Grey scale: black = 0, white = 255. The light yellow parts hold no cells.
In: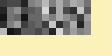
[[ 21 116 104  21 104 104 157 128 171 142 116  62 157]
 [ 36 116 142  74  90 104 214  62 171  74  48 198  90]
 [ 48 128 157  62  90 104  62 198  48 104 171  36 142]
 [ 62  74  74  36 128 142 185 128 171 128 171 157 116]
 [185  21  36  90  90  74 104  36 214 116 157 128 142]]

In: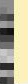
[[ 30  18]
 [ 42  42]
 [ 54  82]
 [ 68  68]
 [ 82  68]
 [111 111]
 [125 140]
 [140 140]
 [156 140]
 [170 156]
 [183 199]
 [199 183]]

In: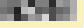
[[115 103  33 184 200  91 103  77 103 115 172]
 [128 115 115 156  45 128 128  45 156 141 172]
 [141 156  45  91 156 141 213  77 128 141 184]]

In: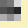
[[ 79  65  37]
 [106 118 216]
 [173 144 185]]

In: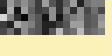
[[ 34 173  20 157  97  61  73 142  49 127  49 142  73 111  73]
 [ 49 157 111 142 111  61 157  85  49  97 157  34 111 127 127]
 [ 61  34 173 142 127  85  34  34  61  85 157 157  85  97 157]
 [ 73 111  49 142  97  85  34  85 185  97 111 185  97 111 127]
 [214 127  49   6 111  85  20 142  20  97 127 142  85  97 142]]

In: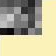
[[ 23   9  92  48 138 107]
 [ 92  78  92  78  36 107]
 [138 122 163  48  64 151]
 [176 203 122 151  78 138]
 [190 163 122 122  64 176]]

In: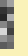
[[ 39 175]
 [ 52  78]
 [ 92 105]
 [120 161]
 [134  92]
 [147 120]
 [214  65]]

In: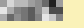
[[158 215 185 185 158 142 105  33 158]
 [171 105 142 117  92 130 229 199 130]
 [229 171 130 117  92 142 199  76  76]]
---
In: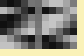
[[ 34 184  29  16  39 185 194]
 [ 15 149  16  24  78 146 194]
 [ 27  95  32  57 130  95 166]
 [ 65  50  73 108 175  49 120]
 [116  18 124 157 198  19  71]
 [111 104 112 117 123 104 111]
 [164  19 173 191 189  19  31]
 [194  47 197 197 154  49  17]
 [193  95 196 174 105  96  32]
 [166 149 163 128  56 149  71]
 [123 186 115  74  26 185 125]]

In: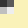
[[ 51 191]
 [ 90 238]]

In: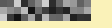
[[ 90 169 205]
 [ 96 140  57]
 [204 123  19]
 [ 45 188  93]
 [ 97  20 164]
 [135 107  53]
 [208  64 185]
 [ 45  32 103]
 [101  53 101]
 [166  35 164]
 [153 134  32]
 [ 97 129  50]
 [126 167  48]]

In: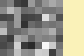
[[112 139  70 137 188  80  72  97]
 [129 186  77 101 100  60  87 115]
 [ 66 155 156 154 106 168 208 191]
 [ 54 105  64  50 121 153  57 142]
 [154 111  68 107 147 107  42 136]
 [110 136  75  94 140 138 104 207]
 [147 117 223 122 149 129 248 202]
 [169 117 157 115 174 135 203  62]
 [151 127  81 124 114  78 115 132]]

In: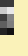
[[ 57 201  61  95  36]
 [ 58 232 131 125  18]]

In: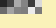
[[ 37 107]
 [ 69 163]
 [170 130]
 [132 126]
 [ 59 235]
 [218 122]]

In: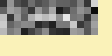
[[ 50 100 192 204 185]
 [149 160  55 101 124]
 [ 80 145 155 124 141]
 [ 62 104  95 138  32]
 [110  55 174 135  67]
 [ 78 149 204  41  97]
 [ 92 108 187  63 139]
 [121 167 203  33  53]
 [ 98  28 142 122  43]
 [ 97  61 230 121  38]
 [ 84 110 117 201 157]
 [127 146 125  57 148]
 [ 54 126  54  89  87]
 [210  11 141 160 146]]
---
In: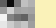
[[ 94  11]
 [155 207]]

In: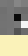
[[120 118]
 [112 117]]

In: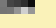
[[119  69]
 [116 118]]

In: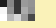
[[ 27 134]
 [247 146]]

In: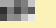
[[167 167]
 [ 47 125]]

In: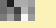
[[109  32]
 [107 129]]
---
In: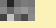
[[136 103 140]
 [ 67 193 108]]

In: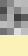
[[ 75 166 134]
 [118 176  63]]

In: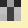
[[192  62 190]
 [183  64 187]]

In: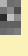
[[114 138  77]
 [ 42 192 141]]

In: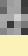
[[101 164 163]
 [171 169 207]]

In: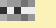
[[ 48 238  49]
 [174 143 145]]
